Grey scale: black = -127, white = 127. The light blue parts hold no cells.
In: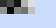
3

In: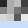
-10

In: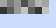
22

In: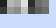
12

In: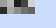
14

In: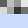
-73

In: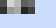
40
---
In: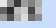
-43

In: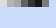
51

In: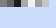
-27

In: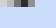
58

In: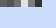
-44

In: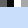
-116
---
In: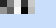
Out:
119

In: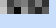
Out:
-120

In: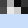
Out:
75

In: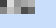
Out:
37

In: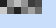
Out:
-94

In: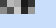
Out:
72

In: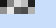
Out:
-39
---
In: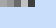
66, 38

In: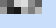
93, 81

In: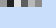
96, 56

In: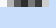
120, 78

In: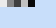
107, 65

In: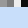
109, 24

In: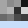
84, 53
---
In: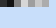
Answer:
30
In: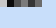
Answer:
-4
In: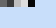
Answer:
63
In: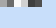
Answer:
81
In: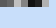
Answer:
-109
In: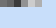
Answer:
18
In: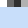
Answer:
-21
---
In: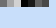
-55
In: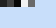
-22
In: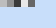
-25
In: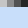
-90
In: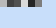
-2
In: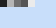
107
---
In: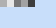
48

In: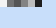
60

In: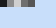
12

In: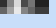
89

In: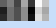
96

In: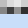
91

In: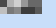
63

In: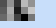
58
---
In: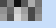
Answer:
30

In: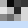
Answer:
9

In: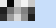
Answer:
-80

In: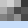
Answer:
2

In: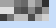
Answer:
-65

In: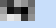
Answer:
61
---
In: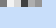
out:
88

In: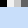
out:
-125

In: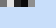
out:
99

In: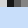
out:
84

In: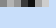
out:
-69

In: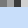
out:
-7

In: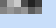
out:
5

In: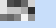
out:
-23

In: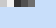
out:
113

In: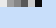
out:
7
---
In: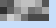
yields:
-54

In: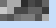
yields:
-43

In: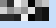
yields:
-95

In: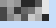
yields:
48

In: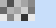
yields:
-75

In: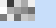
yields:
72

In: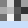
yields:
-53
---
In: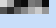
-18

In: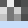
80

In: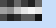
116

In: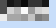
81

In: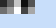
-112

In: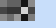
83

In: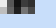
-67

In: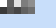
-2

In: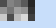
19

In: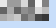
88
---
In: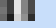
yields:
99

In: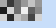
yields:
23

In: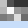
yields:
-47

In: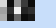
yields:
20

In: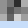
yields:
-11

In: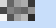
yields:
30

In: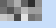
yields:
-28

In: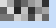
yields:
24
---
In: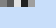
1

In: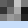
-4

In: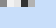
9

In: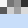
-39

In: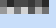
25

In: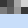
-4
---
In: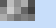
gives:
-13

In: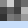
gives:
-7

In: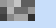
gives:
38

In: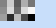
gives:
60

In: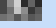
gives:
-2

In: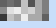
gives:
41
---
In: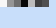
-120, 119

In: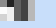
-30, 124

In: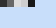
93, 93

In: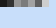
-4, 78

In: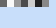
-52, 121

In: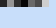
-121, 78
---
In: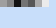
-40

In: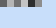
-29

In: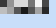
-87

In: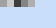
4

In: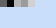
-29

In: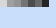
-51

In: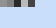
-59
